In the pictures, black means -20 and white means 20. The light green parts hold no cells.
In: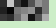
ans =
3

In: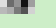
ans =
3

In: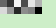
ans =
-8

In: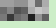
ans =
7

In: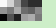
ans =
-3

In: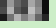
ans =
10
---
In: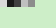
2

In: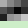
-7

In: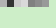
0

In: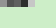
11

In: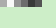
-11

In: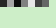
16

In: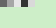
14

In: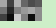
-8

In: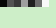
-15
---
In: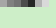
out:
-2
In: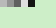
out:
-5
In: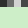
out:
13
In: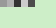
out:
-12
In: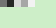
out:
14
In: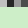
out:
4
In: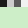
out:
-6
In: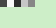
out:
-13
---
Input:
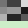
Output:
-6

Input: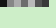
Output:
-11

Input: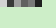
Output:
-15

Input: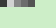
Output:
-7

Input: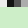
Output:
7

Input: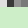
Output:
-1

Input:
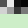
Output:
-1

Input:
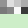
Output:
-11

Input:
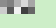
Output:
-4

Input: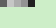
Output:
-15
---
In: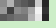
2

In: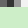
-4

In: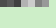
-8

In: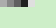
7

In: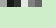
6

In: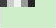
-10

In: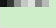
-17

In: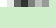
20
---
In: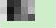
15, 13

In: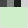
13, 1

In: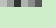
10, 8

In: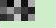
11, 9

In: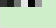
16, 4

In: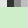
16, 10

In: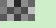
10, 8

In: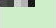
12, 8

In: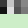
15, 11
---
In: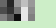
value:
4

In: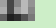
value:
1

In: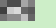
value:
-8

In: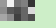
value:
-2

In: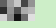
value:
11

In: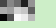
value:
-3
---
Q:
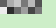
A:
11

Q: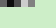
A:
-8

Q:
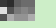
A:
-5

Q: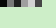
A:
-15

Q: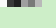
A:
-15

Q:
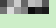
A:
12

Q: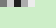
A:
-15

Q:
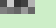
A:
-12
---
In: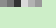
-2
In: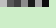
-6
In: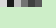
-16
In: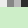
1
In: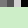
-7
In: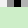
2
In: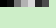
-18
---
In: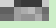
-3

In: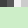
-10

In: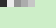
-13

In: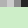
8

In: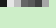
-16

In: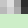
9
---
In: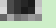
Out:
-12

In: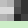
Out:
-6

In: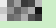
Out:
5

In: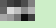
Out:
-12

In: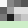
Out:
-3

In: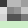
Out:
9

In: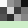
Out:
-1

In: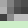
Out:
-6

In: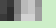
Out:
-1

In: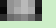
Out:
5
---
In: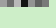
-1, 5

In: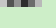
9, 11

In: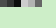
-4, -8

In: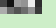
-13, 7

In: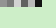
-17, 3

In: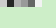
18, 12

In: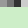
12, 4

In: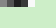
19, 1
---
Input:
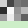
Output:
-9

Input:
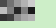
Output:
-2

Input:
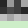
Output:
4

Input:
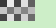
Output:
17

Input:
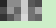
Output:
2

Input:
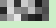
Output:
12
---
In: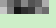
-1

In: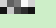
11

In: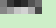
5

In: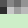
11

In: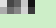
-3

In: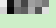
-19

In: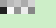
19

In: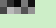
9

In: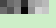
-7

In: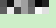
17
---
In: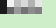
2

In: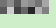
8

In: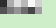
-9

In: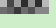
1

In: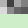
-4

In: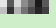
-14

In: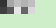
-4

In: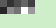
20

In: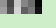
-1
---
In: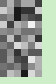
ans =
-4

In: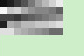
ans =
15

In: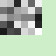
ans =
-16

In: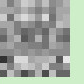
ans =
-6

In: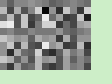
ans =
-1

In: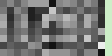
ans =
1
